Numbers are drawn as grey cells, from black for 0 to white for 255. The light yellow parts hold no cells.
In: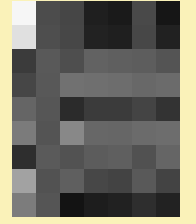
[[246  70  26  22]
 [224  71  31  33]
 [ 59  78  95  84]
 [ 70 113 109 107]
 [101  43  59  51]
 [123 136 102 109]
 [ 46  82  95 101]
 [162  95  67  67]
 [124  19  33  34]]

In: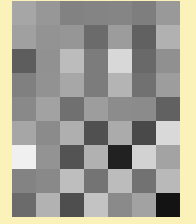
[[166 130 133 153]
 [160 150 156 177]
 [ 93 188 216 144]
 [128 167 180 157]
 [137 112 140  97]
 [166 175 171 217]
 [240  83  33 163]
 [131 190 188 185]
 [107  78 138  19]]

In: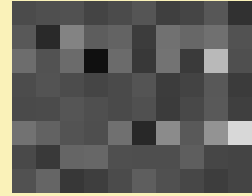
[[ 75  81  75  63  87]
 [ 88 131  99 113 112]
 [109 107 107 115 185]
 [ 76  76  74  60  88]
 [ 74  85  74  59  89]
 [114  83 112 139 147]
 [ 73 101  79  78  70]
 [ 81  55  75  80  61]]

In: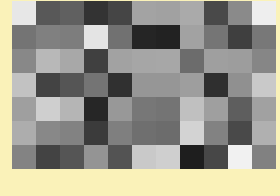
[[231  96  69 161  73 238]
 [116 125 113  34 117 120]
 [136 168 162 167 159 134]
 [194  85  48 150  47 201]
 [159 181 152 116 159 161]
 [173 130 127 108 130 176]
 [131  85  83 207  71 129]]

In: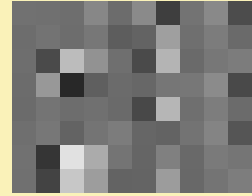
[[113 110 108  62 137]
 [109 109  93 159 124]
 [110 188 111 180 119]
 [108  40 107 118 139]
 [107 109 106 182 125]
 [111  99 124  99 132]
 [113 225 116 128 122]
 [112 199  99 156 116]]

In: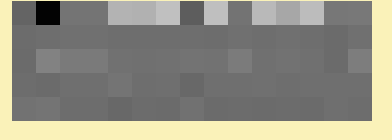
[[100 116 179 192 191 185 188 120]
 [108 112 110 110 109 110 110 112]
 [107 122 113 113 114 112 112 125]
 [109 111 116 111 111 112 111 111]
 [114 109 104 107 107 107 107 109]]
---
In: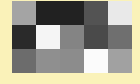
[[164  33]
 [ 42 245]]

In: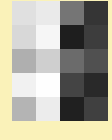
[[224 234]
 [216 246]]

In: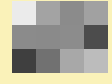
[[235 163]
 [139 138]]

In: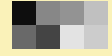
[[ 14 135]
 [105  68]]

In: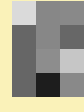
[[218 135]
 [102 135]]

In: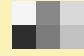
[[245 136]
 [ 46 123]]
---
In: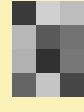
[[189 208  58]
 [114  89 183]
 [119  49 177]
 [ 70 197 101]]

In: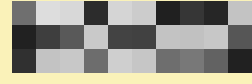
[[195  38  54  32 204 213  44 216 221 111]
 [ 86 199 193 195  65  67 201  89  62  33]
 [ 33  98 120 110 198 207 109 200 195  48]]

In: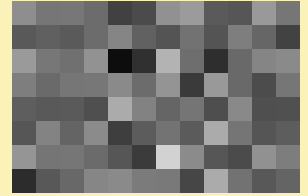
[[118 153  86  90 155 145  75  65 108 119 118 142]
 [ 66 102 126  84 114  84  97 133 108  90  96  89]
 [138 133 105  46 110 179  48  13 146 112 119 154]
 [118  76 105 153  58 148 108 138 119 118 106 126]
 [ 80  79 137  78 117 101 130 171  79  90  89  94]
 [ 93  85 117 171  91 115  92  62 139 100 131  86]
 [125 145  75  86 139 210  59  86 107 118 117 149]
 [100  88 114 171  70 121 123 138 134 104  88  44]]

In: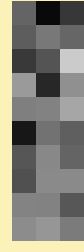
[[ 55   9 100]
 [102 120  93]
 [203  84  57]
 [144  39 154]
 [166 130 127]
 [ 95 114  23]
 [100 136  86]
 [138 138  80]
 [ 87 130 131]
 [123 150 140]]

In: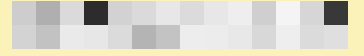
[[ 56 214 244 207 238 231 219 231 218 210  44 218 175 205]
 [223 219 238 216 232 236 237 195 180 219 231 234 194 211]]

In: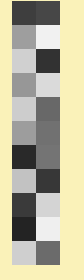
[[ 71  62]
 [241 158]
 [ 50 208]
 [218 151]
 [104 205]
 [113 157]
 [116  41]
 [ 55 194]
 [212  58]
 [239  35]
 [107 207]]
